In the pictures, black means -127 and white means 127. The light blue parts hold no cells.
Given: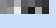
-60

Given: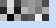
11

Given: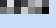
62

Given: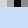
-117

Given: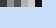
76

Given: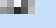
-24

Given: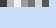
87
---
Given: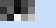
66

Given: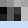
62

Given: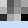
-123

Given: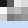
22

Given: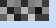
-66

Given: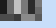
-37

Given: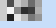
21
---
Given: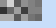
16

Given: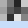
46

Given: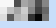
119

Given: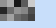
18

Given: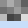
14

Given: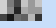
81

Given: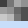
-64
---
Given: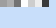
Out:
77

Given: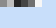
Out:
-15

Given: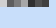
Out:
-79

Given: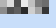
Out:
64

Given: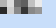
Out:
64

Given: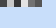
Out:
-13

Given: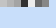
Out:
107
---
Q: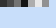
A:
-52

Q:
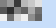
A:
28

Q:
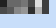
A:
-23

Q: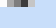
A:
42

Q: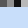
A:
18

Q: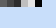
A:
-58

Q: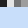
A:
100

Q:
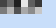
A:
-20

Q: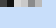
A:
-108

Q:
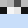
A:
47
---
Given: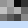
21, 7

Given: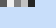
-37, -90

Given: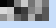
-124, -39

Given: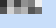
-82, -15

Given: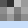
-42, 13

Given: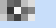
49, 104

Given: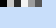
-126, -41

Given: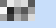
-11, 91

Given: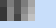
-58, 65
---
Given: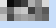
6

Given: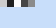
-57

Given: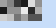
92

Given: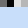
97

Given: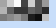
-44

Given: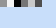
73

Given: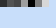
-1
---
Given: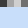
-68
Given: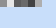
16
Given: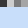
-73
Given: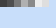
-64
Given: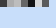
-67
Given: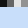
-111
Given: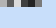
51
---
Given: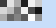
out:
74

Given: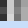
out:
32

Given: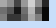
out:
-89

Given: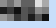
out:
41

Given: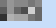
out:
8

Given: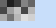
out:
-26

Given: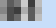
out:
61

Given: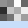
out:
-24

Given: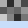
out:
-54
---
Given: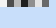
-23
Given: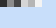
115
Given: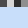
15
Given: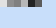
-36
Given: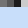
75
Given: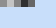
-25
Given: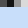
90
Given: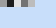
60
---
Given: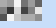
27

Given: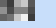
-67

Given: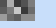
44

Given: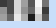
-53

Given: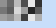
-23

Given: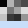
51
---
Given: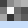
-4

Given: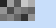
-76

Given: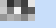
8

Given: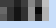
-93

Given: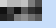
-15

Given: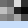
36

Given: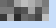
-58

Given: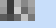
64

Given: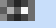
-62
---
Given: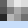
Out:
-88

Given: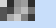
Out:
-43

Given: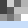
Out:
25

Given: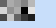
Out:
-56

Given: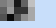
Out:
-45

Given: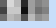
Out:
-15

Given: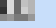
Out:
10

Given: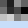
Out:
65

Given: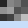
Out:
-76
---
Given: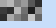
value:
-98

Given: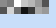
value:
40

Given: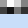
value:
-13

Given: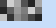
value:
79

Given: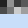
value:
75

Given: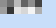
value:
116
